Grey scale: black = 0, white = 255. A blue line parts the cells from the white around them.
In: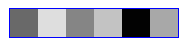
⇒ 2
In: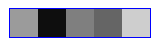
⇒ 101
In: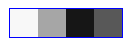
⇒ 22
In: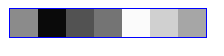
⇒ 208
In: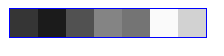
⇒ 250
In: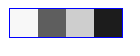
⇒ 206
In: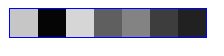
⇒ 61
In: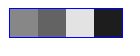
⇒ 227
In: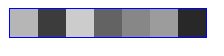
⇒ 156
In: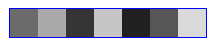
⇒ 86
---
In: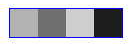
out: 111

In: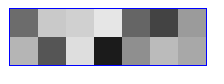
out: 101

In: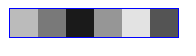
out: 150

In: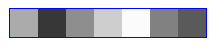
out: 251

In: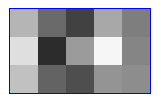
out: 65

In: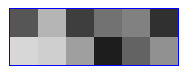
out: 114
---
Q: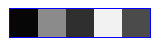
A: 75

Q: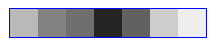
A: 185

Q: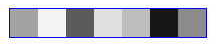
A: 190

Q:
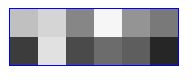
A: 213

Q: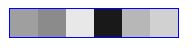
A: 183

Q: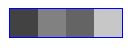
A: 100

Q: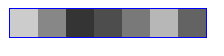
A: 135

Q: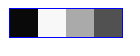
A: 81
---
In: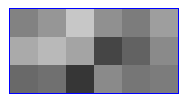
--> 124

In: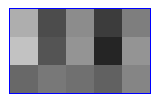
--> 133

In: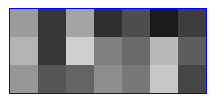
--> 69

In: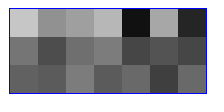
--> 105

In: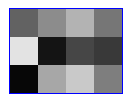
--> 126

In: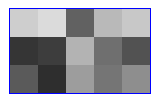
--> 142
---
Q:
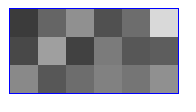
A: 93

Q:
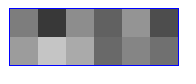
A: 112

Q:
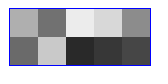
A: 70

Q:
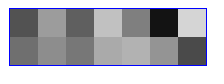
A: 74

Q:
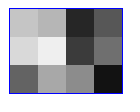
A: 111

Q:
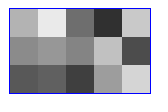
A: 76

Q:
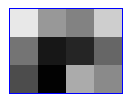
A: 102

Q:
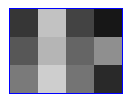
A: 143
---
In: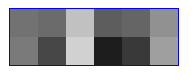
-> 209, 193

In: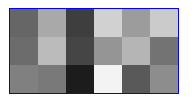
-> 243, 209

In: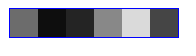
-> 218, 136

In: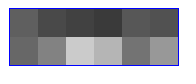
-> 203, 181

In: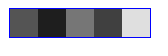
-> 223, 118

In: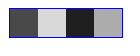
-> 217, 172

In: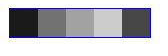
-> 204, 162

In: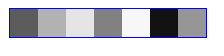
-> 247, 229
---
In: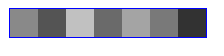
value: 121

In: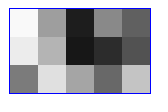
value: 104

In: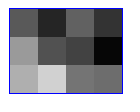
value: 116

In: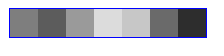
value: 106

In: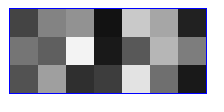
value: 111

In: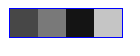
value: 20
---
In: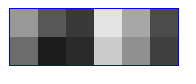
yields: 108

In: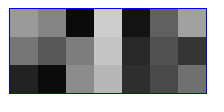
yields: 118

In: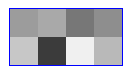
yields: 199

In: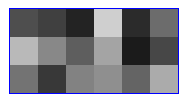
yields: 185

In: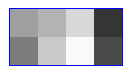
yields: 124

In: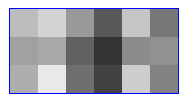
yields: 161

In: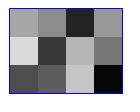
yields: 218
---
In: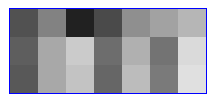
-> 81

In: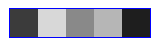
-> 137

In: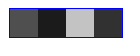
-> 79

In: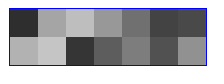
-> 67

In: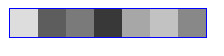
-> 122

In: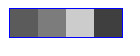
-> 124

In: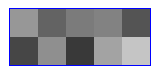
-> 84

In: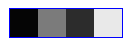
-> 123

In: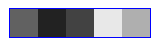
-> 97
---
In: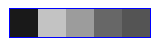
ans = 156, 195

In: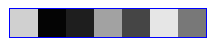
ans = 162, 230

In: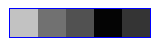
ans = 81, 194

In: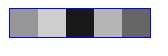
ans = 25, 206

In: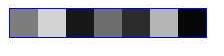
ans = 110, 211

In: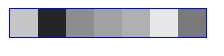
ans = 161, 232

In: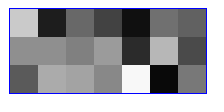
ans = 155, 248

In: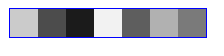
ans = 242, 242
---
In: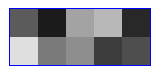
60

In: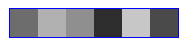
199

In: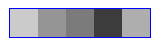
60

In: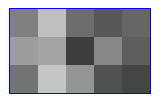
81

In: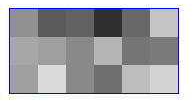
189

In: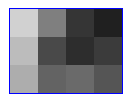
106
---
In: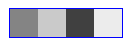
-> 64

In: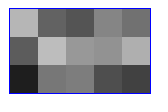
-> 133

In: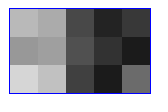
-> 35

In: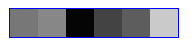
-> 93

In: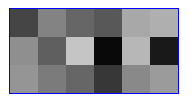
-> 168

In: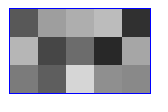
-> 188

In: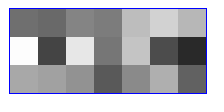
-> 210
